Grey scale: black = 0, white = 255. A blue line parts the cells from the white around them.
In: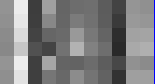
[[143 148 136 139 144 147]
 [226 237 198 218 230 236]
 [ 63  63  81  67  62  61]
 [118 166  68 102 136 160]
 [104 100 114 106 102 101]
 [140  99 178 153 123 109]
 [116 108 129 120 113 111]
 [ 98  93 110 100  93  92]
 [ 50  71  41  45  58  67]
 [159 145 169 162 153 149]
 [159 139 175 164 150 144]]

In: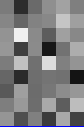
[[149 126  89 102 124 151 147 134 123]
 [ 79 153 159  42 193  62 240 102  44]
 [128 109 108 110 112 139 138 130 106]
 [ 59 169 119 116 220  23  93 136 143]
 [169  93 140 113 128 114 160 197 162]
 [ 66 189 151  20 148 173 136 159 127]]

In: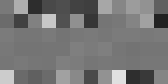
[[204 118 120 123 107 121]
 [106 121 116 118  65 174]
 [ 96 118 116 118 129  45]
 [107 117 117 122 199  73]
 [161 127 117 116  81  78]
 [137 124 127 120 144  66]
 [ 74 118 123 122  54  63]
 [146 120 127 119 117 167]
 [224 119 118 123 120 134]
 [ 46 117 115 123 132 156]
 [ 57 119 117 121 161 146]
 [133 119 117 123  34  96]]

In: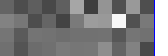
[[112 117 130 100]
 [ 84  90 119  77]
 [108 116  77  94]
 [112 114 101  72]
 [122 110  67  95]
 [118 113 122 166]
 [119 113 156  62]
 [142 114 153 148]
 [100  87 247  80]
 [130 117  81 153]
 [ 73 113 121  78]]

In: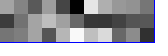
[[117  60 164]
 [126 114 132]
 [164 164  89]
 [ 85 190 157]
 [182 160  69]
 [249 104   1]
 [191  55 229]
 [218  54 175]
 [104  66 152]
 [140  84 146]
 [ 48  87 118]]

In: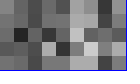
[[114  88 108 115 132]
 [106  94  36 104 100]
 [ 73  77  99  74  76]
 [120 172  55 113 106]
 [120  52 100 115  81]
 [172 125 193 171 162]
 [172 204  98 167 142]
 [ 67 127 110  68  55]
 [124 172  91 124 146]]

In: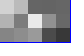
[[133 179 210]
 [141 124 187]
 [154 234 101]
 [ 75 145 100]
 [ 56 104 102]]

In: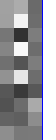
[[142  99  82  87 146 112 133 118 160 161]
 [121  95 108  58 230  84 248  49 243 172]
 [122 141 170  88 109 125 109 125 109 106]]
